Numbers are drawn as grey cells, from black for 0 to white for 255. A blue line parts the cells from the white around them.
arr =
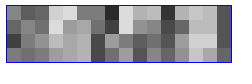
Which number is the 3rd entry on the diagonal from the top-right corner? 209
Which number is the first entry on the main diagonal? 134
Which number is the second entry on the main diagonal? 134
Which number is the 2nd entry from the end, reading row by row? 168
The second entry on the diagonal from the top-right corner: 188
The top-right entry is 84
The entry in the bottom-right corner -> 102
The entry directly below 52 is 73
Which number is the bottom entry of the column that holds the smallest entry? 112
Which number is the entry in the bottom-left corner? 124
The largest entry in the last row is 198
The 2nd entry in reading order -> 93
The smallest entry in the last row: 73
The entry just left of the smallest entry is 124
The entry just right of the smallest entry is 220
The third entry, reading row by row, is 102

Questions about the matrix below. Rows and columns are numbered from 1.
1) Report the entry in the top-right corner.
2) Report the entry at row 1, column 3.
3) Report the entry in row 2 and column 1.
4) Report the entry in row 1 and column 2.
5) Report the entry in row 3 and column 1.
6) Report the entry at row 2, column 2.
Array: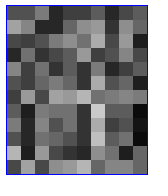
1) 92
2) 123
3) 162
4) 81
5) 72
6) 133
